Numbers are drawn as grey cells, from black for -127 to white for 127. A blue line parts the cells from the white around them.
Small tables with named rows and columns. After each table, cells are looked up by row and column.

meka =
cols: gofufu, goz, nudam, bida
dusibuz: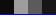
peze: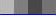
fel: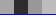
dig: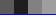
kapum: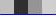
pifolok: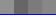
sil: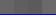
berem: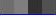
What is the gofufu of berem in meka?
-17
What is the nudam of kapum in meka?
20
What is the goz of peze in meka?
-1
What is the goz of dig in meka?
-97
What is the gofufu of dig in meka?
-37
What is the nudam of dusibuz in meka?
-36
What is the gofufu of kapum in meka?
63
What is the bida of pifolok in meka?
7
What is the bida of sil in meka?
-21
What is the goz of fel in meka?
-82
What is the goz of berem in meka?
-1
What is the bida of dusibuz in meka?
-105
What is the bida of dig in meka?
30
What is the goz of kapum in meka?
-80
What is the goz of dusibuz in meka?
29

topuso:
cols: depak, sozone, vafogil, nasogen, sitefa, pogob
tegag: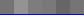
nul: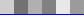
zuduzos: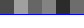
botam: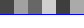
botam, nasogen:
79
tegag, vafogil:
-2
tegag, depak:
-11
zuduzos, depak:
-53
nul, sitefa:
104
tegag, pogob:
-10
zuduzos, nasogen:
3
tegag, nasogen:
-6
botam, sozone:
33
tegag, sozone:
19
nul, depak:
78
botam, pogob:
42
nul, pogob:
27
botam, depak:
-57
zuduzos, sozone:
32
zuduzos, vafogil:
-25
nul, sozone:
-13

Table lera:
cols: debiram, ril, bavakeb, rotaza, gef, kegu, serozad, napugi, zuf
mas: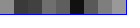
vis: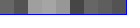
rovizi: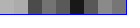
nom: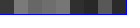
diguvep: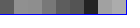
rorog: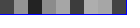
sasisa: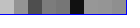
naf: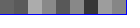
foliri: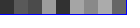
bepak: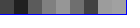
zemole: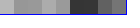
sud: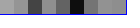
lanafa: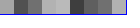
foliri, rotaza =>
28
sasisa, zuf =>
15
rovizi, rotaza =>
-12
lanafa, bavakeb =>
-15
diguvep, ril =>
16
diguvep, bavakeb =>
14
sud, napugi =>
18
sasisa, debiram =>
65
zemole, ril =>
23
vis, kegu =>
-57
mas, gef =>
-33
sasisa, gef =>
-9
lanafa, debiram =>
38
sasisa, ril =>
20
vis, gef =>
23
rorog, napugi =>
38

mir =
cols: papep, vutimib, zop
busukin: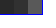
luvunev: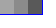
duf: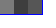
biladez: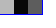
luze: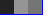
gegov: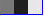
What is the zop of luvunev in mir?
-38
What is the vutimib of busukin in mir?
-78
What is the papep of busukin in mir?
-86
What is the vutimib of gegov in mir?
-96
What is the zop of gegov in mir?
103
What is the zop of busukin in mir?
-38
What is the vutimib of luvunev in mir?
11
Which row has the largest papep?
biladez

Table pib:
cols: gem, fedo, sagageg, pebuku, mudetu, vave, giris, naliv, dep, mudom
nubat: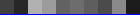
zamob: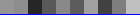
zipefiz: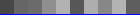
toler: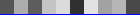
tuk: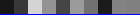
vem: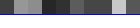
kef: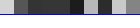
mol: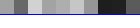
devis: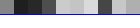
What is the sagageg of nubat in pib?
49
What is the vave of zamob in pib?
-35
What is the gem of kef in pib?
84
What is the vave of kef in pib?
-99
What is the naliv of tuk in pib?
-100
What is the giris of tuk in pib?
-14
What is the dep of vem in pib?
72
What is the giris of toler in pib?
98
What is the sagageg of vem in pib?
13
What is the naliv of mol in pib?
-97

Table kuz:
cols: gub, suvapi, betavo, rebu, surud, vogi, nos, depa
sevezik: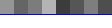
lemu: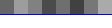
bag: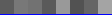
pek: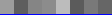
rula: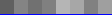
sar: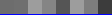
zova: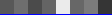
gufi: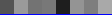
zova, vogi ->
-24
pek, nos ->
-6
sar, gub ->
-18
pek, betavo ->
5
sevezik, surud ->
-67
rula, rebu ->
0
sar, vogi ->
29
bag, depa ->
36
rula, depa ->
31

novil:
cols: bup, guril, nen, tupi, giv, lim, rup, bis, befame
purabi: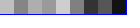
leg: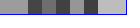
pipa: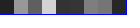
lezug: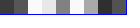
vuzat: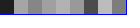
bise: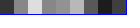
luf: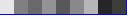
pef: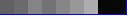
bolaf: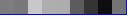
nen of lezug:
122
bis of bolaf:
-113
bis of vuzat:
60
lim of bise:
56
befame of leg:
61
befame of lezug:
-45
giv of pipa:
-76
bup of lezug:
-68
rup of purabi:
-76
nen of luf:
-22
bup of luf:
102
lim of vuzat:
25

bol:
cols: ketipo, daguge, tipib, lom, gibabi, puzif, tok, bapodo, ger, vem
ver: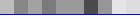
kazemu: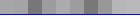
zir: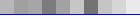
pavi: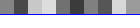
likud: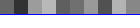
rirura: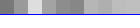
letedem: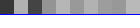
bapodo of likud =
-46
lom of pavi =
93
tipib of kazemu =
-8
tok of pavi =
0
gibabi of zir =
34
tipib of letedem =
-59
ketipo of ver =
61
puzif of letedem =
25
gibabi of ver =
26
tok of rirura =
54

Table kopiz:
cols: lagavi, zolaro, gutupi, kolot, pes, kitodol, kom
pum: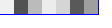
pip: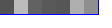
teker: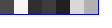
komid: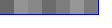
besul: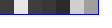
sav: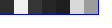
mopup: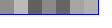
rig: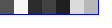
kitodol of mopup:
37
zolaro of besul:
102
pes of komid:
-2
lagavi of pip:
-44
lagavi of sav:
-82
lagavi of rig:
-43
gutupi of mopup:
-31
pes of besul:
-84
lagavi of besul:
-67
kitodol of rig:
91
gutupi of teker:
-80
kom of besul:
31
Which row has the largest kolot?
pum

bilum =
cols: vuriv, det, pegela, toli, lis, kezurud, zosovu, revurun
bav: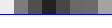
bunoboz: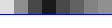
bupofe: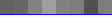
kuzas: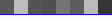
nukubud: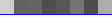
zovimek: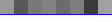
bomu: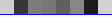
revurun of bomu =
81
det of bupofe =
-24
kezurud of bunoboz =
-29
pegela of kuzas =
-43
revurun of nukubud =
44
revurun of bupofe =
-2
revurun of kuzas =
-74
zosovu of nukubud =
-50
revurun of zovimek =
33

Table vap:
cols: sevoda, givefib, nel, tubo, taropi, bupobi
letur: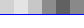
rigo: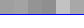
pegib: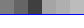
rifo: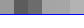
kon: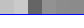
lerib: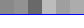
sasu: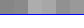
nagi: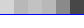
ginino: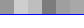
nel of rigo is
20
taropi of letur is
-30
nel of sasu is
45
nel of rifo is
-19
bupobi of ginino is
40
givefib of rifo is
-35
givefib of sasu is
10
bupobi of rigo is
40

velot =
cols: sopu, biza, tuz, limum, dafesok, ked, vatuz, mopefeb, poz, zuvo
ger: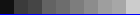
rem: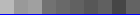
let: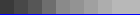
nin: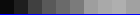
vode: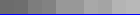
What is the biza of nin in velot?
-97
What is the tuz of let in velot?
-41
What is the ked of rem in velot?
-30
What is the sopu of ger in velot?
-110
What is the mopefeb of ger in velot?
30
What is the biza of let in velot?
-55
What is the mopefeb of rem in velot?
-31
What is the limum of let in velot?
-17
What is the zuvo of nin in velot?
33
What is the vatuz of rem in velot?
-40
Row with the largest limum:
vode

